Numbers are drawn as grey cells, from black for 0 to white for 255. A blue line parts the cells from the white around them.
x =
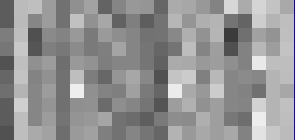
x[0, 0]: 92
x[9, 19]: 199
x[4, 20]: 190
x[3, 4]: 120
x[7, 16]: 134
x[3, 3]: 127
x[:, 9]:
[152, 127, 133, 133, 133, 167, 160, 133, 108, 133]
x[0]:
[92, 187, 191, 156, 113, 144, 162, 99, 133, 152, 149, 102, 171, 167, 152, 131, 215, 171, 213, 195, 169]
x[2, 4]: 131
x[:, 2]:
[191, 134, 80, 85, 144, 131, 134, 134, 134, 170]
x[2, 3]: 138
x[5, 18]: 135
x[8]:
[92, 190, 134, 156, 116, 148, 152, 165, 114, 108, 94, 122, 141, 139, 175, 158, 120, 110, 237, 180, 190]
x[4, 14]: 153
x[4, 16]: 143
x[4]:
[82, 191, 144, 156, 110, 153, 146, 126, 133, 133, 117, 97, 171, 169, 153, 157, 143, 130, 233, 190, 190]
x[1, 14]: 175
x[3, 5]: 139
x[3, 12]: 116
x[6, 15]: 204
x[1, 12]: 182
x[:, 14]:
[152, 175, 146, 132, 153, 128, 152, 145, 175, 168]
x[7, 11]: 84
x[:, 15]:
[131, 180, 181, 158, 157, 184, 204, 158, 158, 158]
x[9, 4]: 110
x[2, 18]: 161
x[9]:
[81, 190, 170, 162, 110, 154, 161, 127, 114, 133, 117, 102, 179, 153, 168, 158, 168, 130, 227, 199, 187]
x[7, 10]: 117
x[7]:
[92, 207, 134, 148, 112, 143, 145, 107, 142, 133, 117, 84, 157, 177, 145, 158, 134, 132, 210, 180, 192]

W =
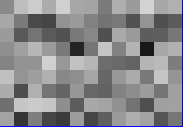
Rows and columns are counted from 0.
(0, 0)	138
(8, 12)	118
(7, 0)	112
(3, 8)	130
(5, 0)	192
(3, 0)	143
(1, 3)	70
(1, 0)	168
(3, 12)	177
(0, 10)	211
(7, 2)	203
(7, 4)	142
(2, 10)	93
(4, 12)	125
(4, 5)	194
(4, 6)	182
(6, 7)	98
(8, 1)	53
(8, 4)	59
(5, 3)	176
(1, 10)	148
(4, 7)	109
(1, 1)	123
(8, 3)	70
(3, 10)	24
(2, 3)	90
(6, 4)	100
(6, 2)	176
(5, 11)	197
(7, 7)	164
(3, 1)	160
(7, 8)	145
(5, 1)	148
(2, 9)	154
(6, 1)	77
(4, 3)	208
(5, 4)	136

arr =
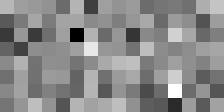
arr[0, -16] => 183
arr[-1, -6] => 93
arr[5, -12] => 152
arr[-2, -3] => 108
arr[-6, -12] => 160
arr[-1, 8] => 190
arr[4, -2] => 130
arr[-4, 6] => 139
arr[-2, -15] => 162
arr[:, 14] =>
[174, 83, 104, 159, 130, 92, 149, 90]
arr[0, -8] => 147
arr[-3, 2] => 113
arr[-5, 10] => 190
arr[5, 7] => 112
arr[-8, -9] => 159
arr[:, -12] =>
[107, 163, 160, 143, 141, 152, 114, 84]
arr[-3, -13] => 155
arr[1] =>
[89, 122, 166, 123, 163, 165, 138, 145, 126, 150, 169, 105, 155, 141, 83, 157]
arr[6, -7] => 122
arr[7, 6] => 162
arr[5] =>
[112, 160, 113, 155, 152, 99, 180, 112, 155, 168, 109, 159, 206, 140, 92, 114]
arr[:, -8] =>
[147, 126, 150, 147, 186, 155, 147, 190]
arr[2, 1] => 151
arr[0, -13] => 146
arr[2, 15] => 127
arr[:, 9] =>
[155, 150, 53, 114, 191, 168, 122, 145]
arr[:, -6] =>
[108, 169, 137, 190, 122, 109, 75, 93]

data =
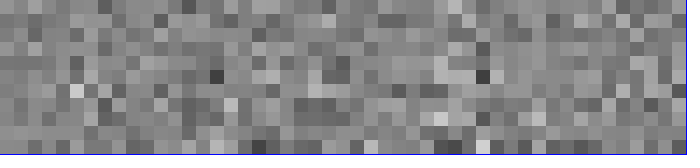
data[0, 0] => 148
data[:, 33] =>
[140, 171, 110, 149, 128, 175, 159, 138, 168, 109, 111]
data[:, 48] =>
[154, 104, 129, 151, 153, 169, 88, 167, 151, 130, 92]
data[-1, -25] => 145
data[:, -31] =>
[160, 130, 96, 163, 108, 163, 128, 145, 137, 117, 68]
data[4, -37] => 138
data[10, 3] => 136
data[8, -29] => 135
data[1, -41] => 111
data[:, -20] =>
[130, 120, 153, 136, 148, 143, 125, 131, 132, 149, 128]
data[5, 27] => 139
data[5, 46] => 162
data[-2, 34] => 157
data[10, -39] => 108
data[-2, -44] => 141
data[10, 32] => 74
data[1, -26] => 172
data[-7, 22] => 144
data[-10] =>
[118, 124, 109, 121, 127, 154, 146, 147, 111, 136, 142, 94, 153, 145, 153, 114, 99, 127, 130, 103, 123, 141, 149, 172, 126, 122, 133, 101, 101, 120, 122, 144, 119, 171, 125, 135, 106, 141, 151, 97, 123, 169, 149, 115, 169, 107, 155, 150, 104]
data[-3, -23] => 146
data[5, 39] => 138
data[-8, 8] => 132
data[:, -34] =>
[117, 114, 137, 116, 107, 64, 141, 126, 104, 160, 181]
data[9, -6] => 134
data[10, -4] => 156
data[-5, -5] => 175
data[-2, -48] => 147
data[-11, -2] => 123
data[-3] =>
[133, 121, 139, 112, 134, 135, 165, 99, 109, 132, 135, 128, 145, 99, 116, 104, 151, 112, 137, 151, 135, 109, 110, 106, 103, 129, 146, 126, 150, 132, 166, 200, 163, 168, 87, 129, 112, 157, 186, 126, 132, 165, 139, 152, 119, 125, 139, 118, 151]
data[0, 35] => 128
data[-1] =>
[138, 137, 110, 136, 104, 155, 121, 121, 147, 101, 108, 147, 139, 164, 131, 181, 158, 109, 68, 96, 124, 105, 100, 155, 145, 100, 184, 138, 131, 128, 152, 83, 74, 111, 208, 93, 123, 90, 164, 97, 109, 88, 104, 138, 128, 156, 110, 143, 92]
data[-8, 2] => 161
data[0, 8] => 125
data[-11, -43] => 138
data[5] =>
[132, 126, 142, 129, 148, 113, 168, 132, 126, 154, 141, 134, 125, 106, 116, 64, 143, 137, 163, 175, 138, 132, 166, 102, 99, 142, 114, 139, 147, 143, 131, 178, 173, 175, 63, 178, 137, 149, 139, 138, 138, 152, 157, 114, 131, 118, 162, 107, 169]
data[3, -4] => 108

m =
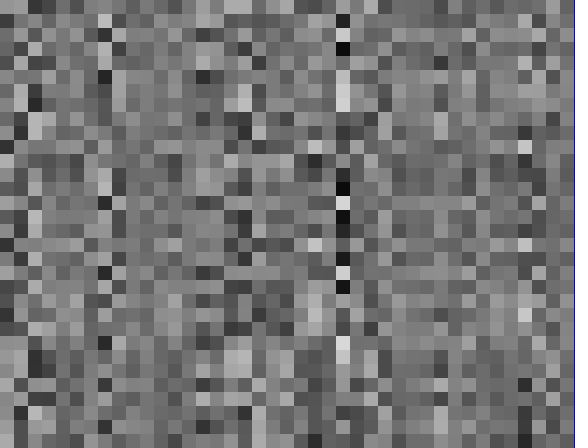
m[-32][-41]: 149
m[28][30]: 96
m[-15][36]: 134
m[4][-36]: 111
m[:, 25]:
[121, 145, 131, 104, 159, 101, 146, 135, 99, 75, 159, 91, 92, 112, 103, 109, 81, 152, 89, 97, 126, 139, 162, 119, 112, 121, 128, 72, 126, 74, 79, 74]
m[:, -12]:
[107, 107, 132, 104, 108, 131, 128, 122, 124, 111, 116, 108, 100, 105, 128, 109, 106, 120, 105, 130, 110, 131, 114, 124, 130, 115, 109, 124, 106, 115, 127, 108]
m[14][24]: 213
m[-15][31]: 103
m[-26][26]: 117
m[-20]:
[138, 81, 143, 87, 107, 80, 147, 169, 71, 107, 110, 109, 76, 126, 159, 140, 130, 81, 149, 120, 143, 89, 72, 118, 45, 92, 138, 131, 80, 100, 93, 119, 117, 74, 132, 84, 93, 74, 72, 124, 91]
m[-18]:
[158, 134, 86, 133, 102, 117, 112, 43, 163, 122, 136, 98, 116, 99, 67, 80, 144, 151, 130, 140, 121, 120, 88, 85, 213, 103, 118, 105, 128, 128, 137, 133, 133, 154, 95, 116, 123, 82, 164, 101, 124]
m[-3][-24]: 51
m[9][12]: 98
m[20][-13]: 112
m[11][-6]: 78
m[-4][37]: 112
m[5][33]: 164
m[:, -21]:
[166, 107, 94, 114, 138, 92, 110, 140, 70, 107, 91, 166, 143, 111, 121, 93, 124, 76, 117, 116, 88, 75, 102, 64, 113, 160, 166, 110, 168, 99, 96, 145]
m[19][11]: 97
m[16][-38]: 112
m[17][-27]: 113
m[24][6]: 103
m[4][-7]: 120
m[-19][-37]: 123
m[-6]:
[136, 162, 50, 66, 114, 84, 124, 142, 116, 95, 119, 109, 87, 120, 162, 128, 166, 171, 97, 138, 166, 85, 87, 103, 152, 128, 169, 75, 110, 109, 101, 68, 127, 95, 108, 92, 112, 118, 109, 159, 102]
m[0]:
[149, 154, 54, 70, 110, 80, 126, 132, 117, 94, 121, 104, 82, 119, 157, 124, 171, 171, 106, 143, 166, 83, 76, 99, 156, 121, 171, 77, 108, 107, 104, 75, 128, 95, 109, 88, 108, 103, 111, 155, 99]
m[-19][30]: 96
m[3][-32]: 114
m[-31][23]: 149
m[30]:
[155, 79, 152, 157, 96, 126, 120, 51, 142, 134, 130, 100, 119, 100, 51, 82, 110, 89, 165, 124, 96, 130, 85, 94, 149, 79, 90, 146, 110, 127, 137, 172, 128, 149, 110, 118, 115, 59, 150, 74, 123]
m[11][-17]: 138
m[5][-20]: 139
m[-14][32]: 110
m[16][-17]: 39

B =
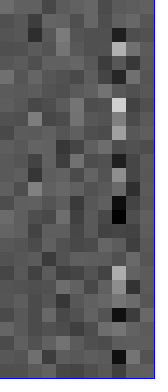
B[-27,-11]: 108
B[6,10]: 87
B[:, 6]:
[102, 102, 80, 80, 88, 93, 96, 77, 87, 79, 95, 77, 99, 82, 87, 89, 89, 75, 93, 83, 72, 96, 98, 77, 79, 93, 79]
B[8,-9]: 125
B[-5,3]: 104
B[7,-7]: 91
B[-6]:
[85, 93, 75, 84, 55, 87, 96, 102, 117, 107, 86]
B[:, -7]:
[91, 98, 123, 116, 96, 81, 79, 91, 76, 85, 55, 62, 97, 103, 93, 110, 94, 81, 82, 64, 109, 55, 72, 76, 114, 92, 71]
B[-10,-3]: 92
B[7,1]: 87
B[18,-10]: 86
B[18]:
[82, 86, 91, 59, 82, 95, 93, 92, 80, 105, 85]
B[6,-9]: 92
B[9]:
[73, 91, 90, 96, 85, 95, 79, 76, 160, 87, 94]
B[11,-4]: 81
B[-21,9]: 80
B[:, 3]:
[71, 100, 88, 83, 96, 86, 83, 77, 71, 96, 97, 97, 93, 96, 84, 73, 94, 96, 59, 91, 81, 84, 104, 81, 96, 61, 98]
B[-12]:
[107, 94, 78, 73, 110, 64, 89, 72, 1, 78, 95]
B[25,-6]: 88
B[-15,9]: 70
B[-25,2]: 46
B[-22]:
[112, 85, 101, 86, 81, 73, 93, 68, 38, 112, 85]
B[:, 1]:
[96, 87, 87, 80, 91, 85, 89, 87, 79, 91, 88, 85, 94, 78, 95, 94, 95, 84, 86, 88, 82, 93, 88, 89, 95, 84, 80]
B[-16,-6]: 113
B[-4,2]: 75
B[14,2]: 96
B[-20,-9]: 71
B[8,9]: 75
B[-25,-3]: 31
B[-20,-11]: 93
